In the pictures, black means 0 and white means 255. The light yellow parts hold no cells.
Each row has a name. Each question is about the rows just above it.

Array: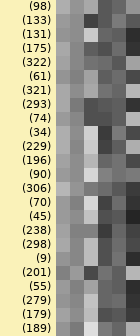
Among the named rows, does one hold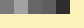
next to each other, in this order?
no
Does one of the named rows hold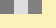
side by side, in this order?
no

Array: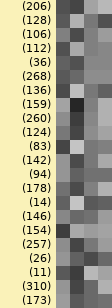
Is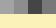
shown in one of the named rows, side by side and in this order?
no
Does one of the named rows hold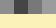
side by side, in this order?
yes
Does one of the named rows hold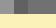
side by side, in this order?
yes

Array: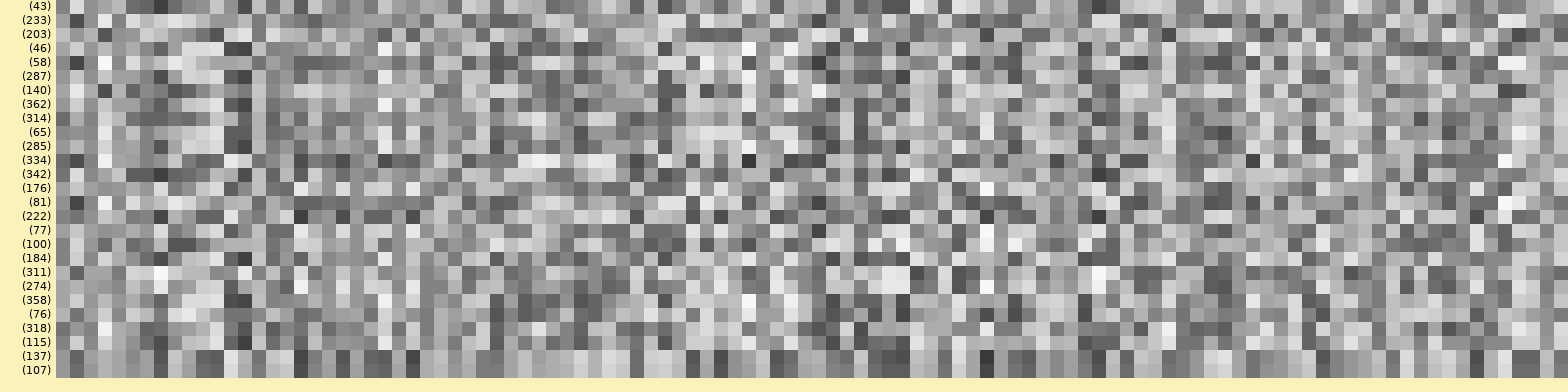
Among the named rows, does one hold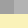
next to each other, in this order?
yes
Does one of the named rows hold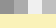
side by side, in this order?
yes
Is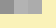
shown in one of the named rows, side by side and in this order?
no
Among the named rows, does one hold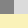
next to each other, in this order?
yes
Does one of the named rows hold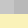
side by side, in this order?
yes

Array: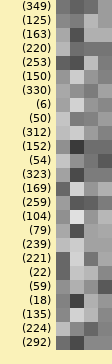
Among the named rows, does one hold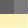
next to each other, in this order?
yes
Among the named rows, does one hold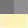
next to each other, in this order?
no

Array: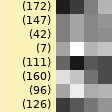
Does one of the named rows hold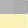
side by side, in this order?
no
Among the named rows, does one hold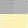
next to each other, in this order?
yes
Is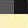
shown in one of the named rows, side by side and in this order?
no
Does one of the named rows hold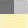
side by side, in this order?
no
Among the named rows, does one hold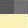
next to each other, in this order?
no
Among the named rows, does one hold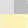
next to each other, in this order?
no
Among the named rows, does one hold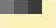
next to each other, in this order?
no

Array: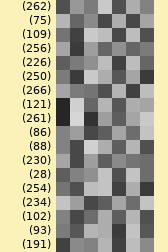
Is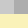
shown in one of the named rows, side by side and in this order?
yes
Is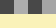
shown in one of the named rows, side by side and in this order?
yes
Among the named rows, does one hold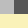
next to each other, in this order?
no
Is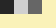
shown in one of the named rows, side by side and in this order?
yes
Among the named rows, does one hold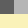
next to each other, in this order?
yes

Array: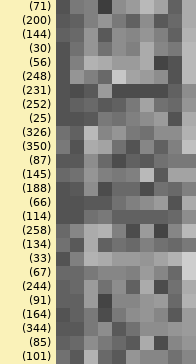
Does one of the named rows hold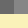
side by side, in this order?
yes
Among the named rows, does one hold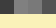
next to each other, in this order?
no
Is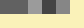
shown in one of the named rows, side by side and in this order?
yes

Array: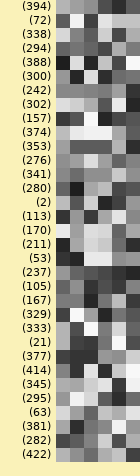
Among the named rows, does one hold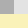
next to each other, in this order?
yes
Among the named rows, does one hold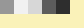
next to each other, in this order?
yes
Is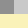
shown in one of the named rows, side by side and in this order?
yes
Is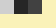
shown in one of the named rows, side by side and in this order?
yes
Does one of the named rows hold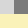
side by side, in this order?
no
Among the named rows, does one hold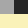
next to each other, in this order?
no

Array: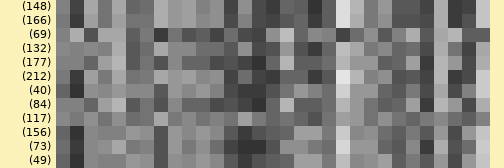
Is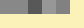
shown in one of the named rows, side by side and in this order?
no
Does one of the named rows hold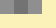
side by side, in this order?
yes
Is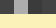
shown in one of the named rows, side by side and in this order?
yes

